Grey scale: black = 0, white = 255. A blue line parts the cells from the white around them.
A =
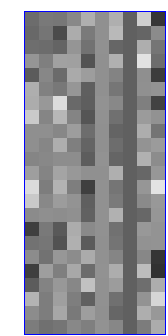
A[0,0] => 108
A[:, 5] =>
[144, 144, 145, 144, 144, 144, 146, 145, 144, 144, 146, 144, 145, 145, 145, 145, 144, 145, 146, 145, 145, 144, 146]
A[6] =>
[172, 152, 220, 105, 94, 146, 136, 96, 127, 66]
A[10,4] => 93
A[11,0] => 158
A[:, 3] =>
[136, 172, 149, 160, 170, 150, 105, 132, 157, 127, 141, 152, 126, 147, 144, 172, 176, 140, 168, 135, 126, 121, 136]
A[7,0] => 202
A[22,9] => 172
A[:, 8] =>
[207, 101, 174, 226, 143, 144, 127, 155, 173, 147, 177, 103, 150, 138, 103, 152, 146, 135, 189, 110, 147, 174, 124]
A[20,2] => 159
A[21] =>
[140, 125, 167, 121, 158, 144, 102, 96, 174, 152]
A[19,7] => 96
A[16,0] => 114
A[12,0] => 219
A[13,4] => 95
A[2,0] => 110
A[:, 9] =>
[54, 139, 117, 109, 60, 147, 66, 146, 116, 155, 140, 151, 227, 152, 150, 147, 147, 53, 49, 173, 214, 152, 172]
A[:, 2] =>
[119, 75, 100, 161, 107, 120, 220, 183, 135, 174, 141, 164, 179, 156, 141, 89, 82, 151, 127, 152, 159, 167, 117]
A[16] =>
[114, 118, 82, 176, 91, 144, 116, 96, 146, 147]
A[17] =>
[140, 114, 151, 140, 171, 145, 133, 96, 135, 53]
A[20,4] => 96
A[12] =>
[219, 125, 179, 126, 63, 145, 117, 96, 150, 227]
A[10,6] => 101
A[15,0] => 63
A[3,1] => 127
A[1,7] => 96
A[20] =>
[179, 125, 159, 126, 96, 145, 112, 96, 147, 214]

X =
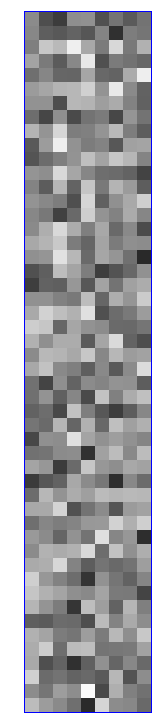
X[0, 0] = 139
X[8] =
[180, 148, 214, 125, 128, 148, 185, 125, 93]
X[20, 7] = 149
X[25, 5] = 137
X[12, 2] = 182
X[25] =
[168, 194, 137, 127, 94, 137, 89, 139, 219]
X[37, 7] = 151
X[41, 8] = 68
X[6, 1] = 146
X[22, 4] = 146
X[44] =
[177, 164, 124, 117, 157, 123, 184, 142, 200]
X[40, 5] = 146
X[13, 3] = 79
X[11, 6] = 107
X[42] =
[181, 148, 124, 53, 190, 158, 98, 181, 127]
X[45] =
[172, 205, 110, 187, 190, 116, 119, 121, 162]
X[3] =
[163, 122, 91, 136, 232, 80, 123, 114, 103]
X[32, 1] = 151
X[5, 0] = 155
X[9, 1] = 156
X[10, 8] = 132
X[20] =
[145, 145, 129, 121, 189, 102, 174, 149, 203]
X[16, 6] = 123
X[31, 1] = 116
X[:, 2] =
[60, 88, 185, 91, 102, 180, 78, 143, 214, 238, 127, 217, 182, 125, 65, 217, 201, 225, 189, 95, 129, 190, 103, 172, 180, 137, 143, 96, 72, 182, 141, 139, 59, 98, 147, 212, 125, 101, 171, 215, 130, 164, 124, 108, 124, 110, 99, 115, 157, 138]
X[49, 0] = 188
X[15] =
[138, 174, 217, 172, 127, 168, 105, 137, 75]
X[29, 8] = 176
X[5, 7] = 138
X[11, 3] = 166
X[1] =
[135, 94, 88, 99, 86, 132, 48, 125, 117]
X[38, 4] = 217
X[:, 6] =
[116, 48, 216, 123, 99, 233, 171, 71, 185, 87, 198, 107, 180, 144, 130, 105, 123, 149, 83, 115, 174, 108, 106, 218, 183, 89, 147, 128, 61, 191, 158, 188, 142, 46, 181, 85, 210, 134, 194, 105, 117, 122, 98, 131, 184, 119, 101, 183, 175, 140]
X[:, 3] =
[142, 99, 239, 136, 101, 183, 183, 74, 125, 146, 147, 166, 99, 79, 105, 172, 124, 183, 164, 151, 121, 177, 166, 172, 168, 127, 99, 134, 194, 101, 224, 141, 106, 168, 172, 81, 132, 146, 177, 131, 109, 143, 53, 106, 117, 187, 48, 99, 141, 111]

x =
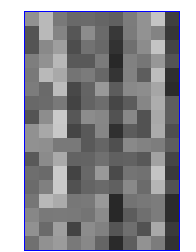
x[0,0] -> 145
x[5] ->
[124, 106, 188, 72, 100, 153, 92, 137, 141, 166, 44]
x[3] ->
[126, 145, 184, 89, 89, 123, 40, 129, 118, 151, 84]
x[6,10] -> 94
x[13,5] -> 153
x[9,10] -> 94
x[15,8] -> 82
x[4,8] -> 93
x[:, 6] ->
[96, 56, 50, 40, 52, 92, 70, 82, 48, 79, 96, 74, 96, 40, 40, 85, 42]
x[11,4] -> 104
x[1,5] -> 106
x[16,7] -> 94
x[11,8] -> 113
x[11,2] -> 202
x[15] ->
[145, 106, 159, 67, 140, 129, 85, 111, 82, 169, 59]
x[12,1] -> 128
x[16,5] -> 101
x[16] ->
[112, 145, 155, 121, 136, 101, 42, 94, 146, 124, 51]
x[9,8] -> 130
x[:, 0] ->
[145, 84, 84, 126, 121, 124, 104, 84, 145, 145, 89, 110, 107, 118, 135, 145, 112]
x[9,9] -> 125
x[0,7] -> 124
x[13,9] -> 124
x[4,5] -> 103
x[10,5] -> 112
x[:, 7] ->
[124, 123, 111, 129, 130, 137, 92, 136, 92, 137, 98, 116, 137, 115, 92, 111, 94]
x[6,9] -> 173
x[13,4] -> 121
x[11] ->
[110, 106, 202, 67, 104, 153, 74, 116, 113, 196, 59]

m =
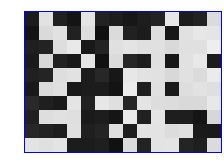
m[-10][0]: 28
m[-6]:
[32, 36, 222, 226, 28, 39, 23, 231, 226, 225, 216, 225, 219, 235]
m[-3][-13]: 222
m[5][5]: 28
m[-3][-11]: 223
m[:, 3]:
[20, 33, 233, 24, 226, 25, 228, 223, 224, 28]
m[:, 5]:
[34, 16, 35, 17, 39, 28, 231, 29, 36, 31]
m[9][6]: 17
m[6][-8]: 223
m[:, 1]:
[226, 218, 35, 216, 36, 219, 31, 222, 34, 224]
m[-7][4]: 228
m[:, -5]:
[34, 222, 224, 223, 225, 224, 221, 229, 227, 227]
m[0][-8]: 29
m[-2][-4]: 220
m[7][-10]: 26
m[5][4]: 28
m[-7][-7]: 38
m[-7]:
[26, 216, 33, 24, 228, 17, 219, 38, 29, 223, 23, 225, 232, 28]
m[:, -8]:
[29, 219, 224, 219, 23, 19, 223, 21, 223, 17]
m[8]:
[39, 34, 29, 224, 31, 36, 223, 30, 227, 227, 220, 224, 26, 25]
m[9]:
[227, 224, 228, 28, 28, 31, 17, 220, 35, 227, 228, 36, 31, 219]
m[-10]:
[28, 226, 32, 20, 228, 34, 29, 23, 29, 34, 231, 28, 34, 219]
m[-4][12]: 217
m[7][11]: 30
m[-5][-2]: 226

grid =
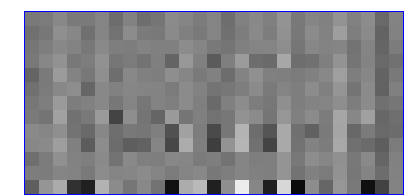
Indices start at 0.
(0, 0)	121
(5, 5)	136
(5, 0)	112
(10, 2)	144
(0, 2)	136
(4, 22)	159
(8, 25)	105
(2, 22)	133
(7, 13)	114
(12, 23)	121
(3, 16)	109
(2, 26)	124
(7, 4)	121
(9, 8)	98
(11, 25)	109
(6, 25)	112
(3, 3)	120
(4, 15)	131
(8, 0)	138
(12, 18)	215
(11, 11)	132
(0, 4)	122
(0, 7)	130
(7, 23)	135
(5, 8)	132
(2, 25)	101
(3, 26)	113
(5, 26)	128
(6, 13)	106
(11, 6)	132
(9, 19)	114
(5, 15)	126
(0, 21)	129
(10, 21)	134
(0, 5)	132
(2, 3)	131
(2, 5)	137

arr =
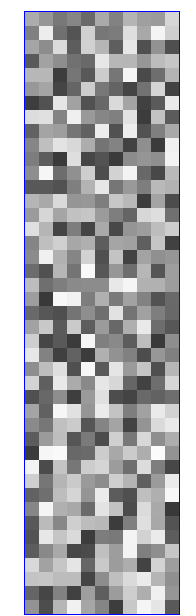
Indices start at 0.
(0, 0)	172
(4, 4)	88
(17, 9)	144
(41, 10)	150
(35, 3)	168
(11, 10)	186
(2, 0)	165
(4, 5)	204
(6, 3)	162
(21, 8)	161
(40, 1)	198
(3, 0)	89
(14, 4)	198
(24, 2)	64
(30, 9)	142
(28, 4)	149
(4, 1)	183
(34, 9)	175
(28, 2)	246
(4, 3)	118
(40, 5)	141
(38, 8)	127
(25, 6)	229
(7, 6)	128
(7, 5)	134
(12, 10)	178
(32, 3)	119
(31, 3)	104
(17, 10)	150
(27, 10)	110
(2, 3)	93
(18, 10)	158
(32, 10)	71
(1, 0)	128
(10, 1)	93
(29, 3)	203
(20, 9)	82
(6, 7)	164
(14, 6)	126

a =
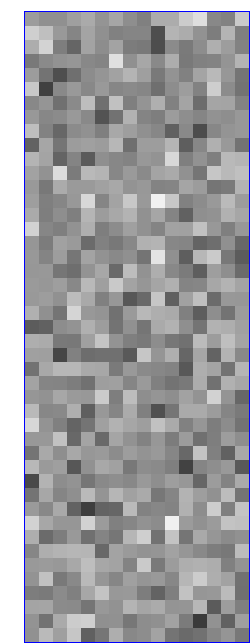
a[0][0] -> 156
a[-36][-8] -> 157
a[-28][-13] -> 118
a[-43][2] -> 126
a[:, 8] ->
[128, 133, 121, 167, 159, 134, 148, 132, 144, 157, 152, 138, 152, 153, 145, 145, 177, 116, 146, 150, 105, 184, 117, 121, 198, 138, 154, 142, 128, 158, 130, 147, 141, 153, 170, 130, 146, 207, 147, 202, 149, 125, 165, 141, 141]
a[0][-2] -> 130
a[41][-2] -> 187
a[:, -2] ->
[130, 180, 157, 148, 151, 140, 164, 142, 148, 153, 185, 185, 122, 186, 177, 127, 144, 120, 142, 179, 152, 115, 174, 191, 179, 114, 177, 148, 133, 140, 157, 97, 153, 131, 188, 127, 195, 139, 120, 128, 162, 187, 157, 97, 149]
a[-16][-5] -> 129
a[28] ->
[185, 135, 137, 175, 95, 152, 133, 171, 128, 80, 117, 170, 170, 156, 133, 122]
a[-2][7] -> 119
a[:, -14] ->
[144, 153, 126, 146, 78, 137, 112, 139, 103, 117, 100, 220, 171, 134, 142, 127, 161, 157, 118, 158, 145, 116, 141, 121, 70, 183, 132, 167, 137, 128, 194, 142, 159, 141, 133, 169, 150, 125, 179, 152, 121, 139, 139, 170, 159]
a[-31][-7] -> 166
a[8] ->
[190, 130, 103, 139, 145, 127, 168, 158, 144, 135, 96, 137, 76, 135, 148, 152]
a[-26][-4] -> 134
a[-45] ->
[156, 144, 144, 159, 170, 148, 166, 142, 128, 172, 172, 204, 222, 136, 130, 202]
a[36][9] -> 140
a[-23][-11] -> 157
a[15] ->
[210, 134, 127, 146, 175, 126, 140, 160, 145, 132, 162, 161, 193, 152, 127, 152]
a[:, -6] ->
[172, 180, 139, 173, 147, 141, 129, 156, 96, 181, 216, 170, 133, 199, 132, 162, 135, 144, 136, 176, 96, 170, 178, 119, 175, 131, 115, 142, 117, 170, 124, 134, 127, 158, 133, 131, 240, 195, 162, 156, 135, 127, 148, 162, 116]
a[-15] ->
[152, 152, 194, 104, 164, 105, 165, 146, 130, 151, 124, 156, 112, 126, 157, 142]
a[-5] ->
[147, 193, 121, 137, 185, 150, 134, 160, 149, 153, 135, 182, 204, 174, 162, 113]
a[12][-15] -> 120
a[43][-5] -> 123
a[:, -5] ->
[204, 172, 122, 121, 129, 157, 164, 142, 137, 94, 127, 145, 165, 129, 97, 161, 133, 94, 123, 132, 161, 128, 143, 113, 102, 88, 121, 162, 170, 129, 156, 104, 66, 151, 179, 177, 155, 117, 150, 174, 182, 194, 149, 123, 106]
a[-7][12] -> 137
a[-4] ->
[125, 122, 139, 128, 167, 195, 152, 153, 125, 99, 127, 194, 150, 152, 187, 112]
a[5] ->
[200, 64, 137, 153, 136, 153, 134, 138, 134, 111, 141, 157, 130, 206, 140, 115]
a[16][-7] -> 180
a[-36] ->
[98, 166, 117, 156, 160, 156, 183, 111, 157, 157, 181, 94, 135, 176, 153, 115]
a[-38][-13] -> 153
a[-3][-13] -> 138
